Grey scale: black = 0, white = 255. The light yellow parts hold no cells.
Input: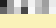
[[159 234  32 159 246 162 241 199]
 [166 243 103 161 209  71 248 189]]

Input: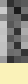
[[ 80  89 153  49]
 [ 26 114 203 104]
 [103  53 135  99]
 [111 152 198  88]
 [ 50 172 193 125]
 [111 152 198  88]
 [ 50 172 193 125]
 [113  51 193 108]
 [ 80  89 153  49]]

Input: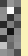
[[150 127  65]
 [251  67 139]
 [ 50 126 143]
 [126  71  39]
 [ 19 133 147]
 [118 140  46]
 [103 146 194]
 [134  79 147]]

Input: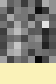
[[171 145 174  97 117  59 117  57]
 [ 53 145 117  60 131 117 130  13]
 [127  92  84 168 117 118  61 123]
 [226 104 117  88 168 106 158  88]
 [ 36  70  61 150 188 143  89  93]
 [ 51  87  77 103 117  71 127 145]
 [ 33  77  67 141 199 129 117 120]
 [108  98  84 167 180 119  64 116]
 [ 67 149 160  68 117  97 144   8]]

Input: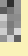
[[ 46 150 146]
 [118 148  92]
 [138 140 207]
 [123 146 178]
 [130 214 206]
 [204  96 146]]

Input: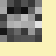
[[ 56 123 158  79  49  81]
 [ 99 185 168  17  40  15]
 [154  54  58 153 139 192]
 [169 226  92 174 183 171]
 [152  79  22  75 103  56]
 [ 85  62 125  65  81  84]]

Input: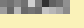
[[110 144 121 113 132 113 207 124  49  97]
 [167 138 156 103 183 105 116 106 195 182]]
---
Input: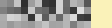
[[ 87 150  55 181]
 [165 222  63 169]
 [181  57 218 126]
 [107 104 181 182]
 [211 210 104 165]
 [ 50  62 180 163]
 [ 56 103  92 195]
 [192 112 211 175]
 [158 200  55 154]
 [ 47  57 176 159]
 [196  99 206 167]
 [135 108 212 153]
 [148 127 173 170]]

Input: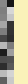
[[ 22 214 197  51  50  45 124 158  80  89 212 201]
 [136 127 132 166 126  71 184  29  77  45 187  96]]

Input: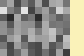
[[116 168 121 114 104 190 178  61]
 [174 210  97 122 134  79 114 161]
 [166 104 128 117 195 187  86  78]
 [ 78 159 150 171 171 161 160 113]
 [163 130  44  86 127 158  73  73]
 [ 91  69 118 142 173 180  82  91]
 [127 227  95 144 146  88 120 158]
 [ 74 102 167 159 162 177 157 107]
 [164 129  42  87 123 154  71  76]
 [129 223  91 142 145  87 120 158]]

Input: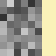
[[103 121 142 157  75 134 140 108]
 [ 52 149 165 101 147 142 186  80]
 [126  84  98 133 197 136 127 182]
 [ 79  74 111 113  96 147  94  68]
 [206  89 164 103 135 137 166 192]
 [139 118  50 176 183 158 146 181]]

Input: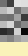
[[222 154  58 135   8 177]
 [225 111 161 105 208 159]
 [ 62 209 111 213  57 131]
 [112 186 116 187  42 146]]

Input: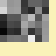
[[ 80  47 159 149 152 155]
 [ 99 140  85 115  89  67]
 [ 99  40 187 139  51 235]
 [ 54  61 142 167 144 112]
 [154 158  87  68  41 119]
 [149 155  88  73  48 116]
 [188 213  47  31   6  89]]

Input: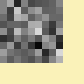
[[133 113 103 118 159  50  32 215 177]
 [ 98 100 104  59  50 129 150  95 134]
 [ 88  97 148 105  89 162 133  39  71]
 [ 83 161 124 175 216  85   8 157 110]
 [ 72 141  97 172 159 124  55 106  82]
 [130  94 165  93 129  96 112  91  96]
 [ 35 200 179 102 187 128  60 102 117]
 [169  61  67 101  74  64 152 115  92]
 [132 132 108  83 142  46 103 157 130]]
